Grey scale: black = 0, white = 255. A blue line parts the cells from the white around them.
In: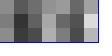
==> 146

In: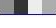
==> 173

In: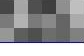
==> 63

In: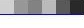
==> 186

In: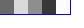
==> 55

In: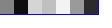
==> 192

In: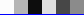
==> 223

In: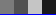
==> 26
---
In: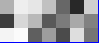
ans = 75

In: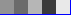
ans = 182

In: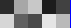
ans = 73

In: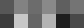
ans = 179

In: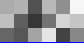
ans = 228

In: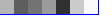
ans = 48

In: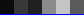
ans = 139
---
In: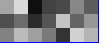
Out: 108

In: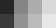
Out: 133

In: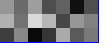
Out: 114

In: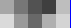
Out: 119

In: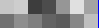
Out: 205

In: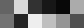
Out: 217
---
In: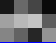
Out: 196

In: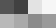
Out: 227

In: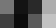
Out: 41

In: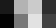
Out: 203

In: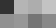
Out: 173

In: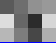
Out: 43

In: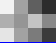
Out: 196

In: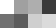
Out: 174

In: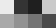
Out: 31

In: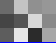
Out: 216
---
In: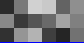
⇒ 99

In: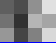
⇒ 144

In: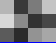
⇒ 123

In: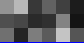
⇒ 64

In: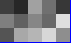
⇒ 112

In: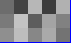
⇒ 60

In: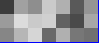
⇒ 89

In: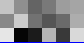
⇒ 157

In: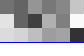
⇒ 135

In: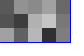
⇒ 161
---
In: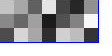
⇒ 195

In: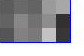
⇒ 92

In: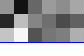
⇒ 149

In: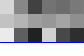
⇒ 214

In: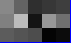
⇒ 136

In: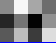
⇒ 138

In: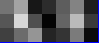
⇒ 116
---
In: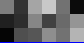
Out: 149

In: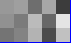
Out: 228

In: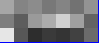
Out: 99

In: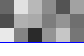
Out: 111

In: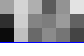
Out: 98

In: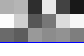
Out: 246
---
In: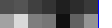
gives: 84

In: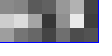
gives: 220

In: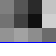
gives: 64

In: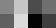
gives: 197

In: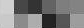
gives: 71

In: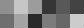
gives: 198

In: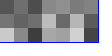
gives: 99

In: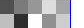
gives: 123
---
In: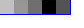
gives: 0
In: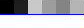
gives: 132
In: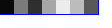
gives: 188
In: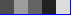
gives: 33
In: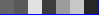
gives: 199
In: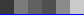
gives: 139
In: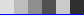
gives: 202
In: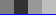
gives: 153
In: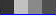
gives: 137
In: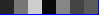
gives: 68
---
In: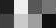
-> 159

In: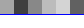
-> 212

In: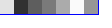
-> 250

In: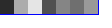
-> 111

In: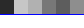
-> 93

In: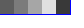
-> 224
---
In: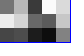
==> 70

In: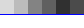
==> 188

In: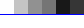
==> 196

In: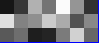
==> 30

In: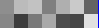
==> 121

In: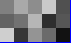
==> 207

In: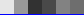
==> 153

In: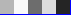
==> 182

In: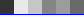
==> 233
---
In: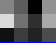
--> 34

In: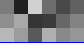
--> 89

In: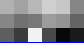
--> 242

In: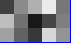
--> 56

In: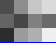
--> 175

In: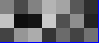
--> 172

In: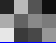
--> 72
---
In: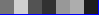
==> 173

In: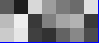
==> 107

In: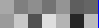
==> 94

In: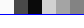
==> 164

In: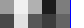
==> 28

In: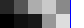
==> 201

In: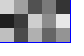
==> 122

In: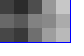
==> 152
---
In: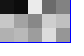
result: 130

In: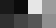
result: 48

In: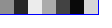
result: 66

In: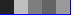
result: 154

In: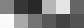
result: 229

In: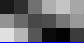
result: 196
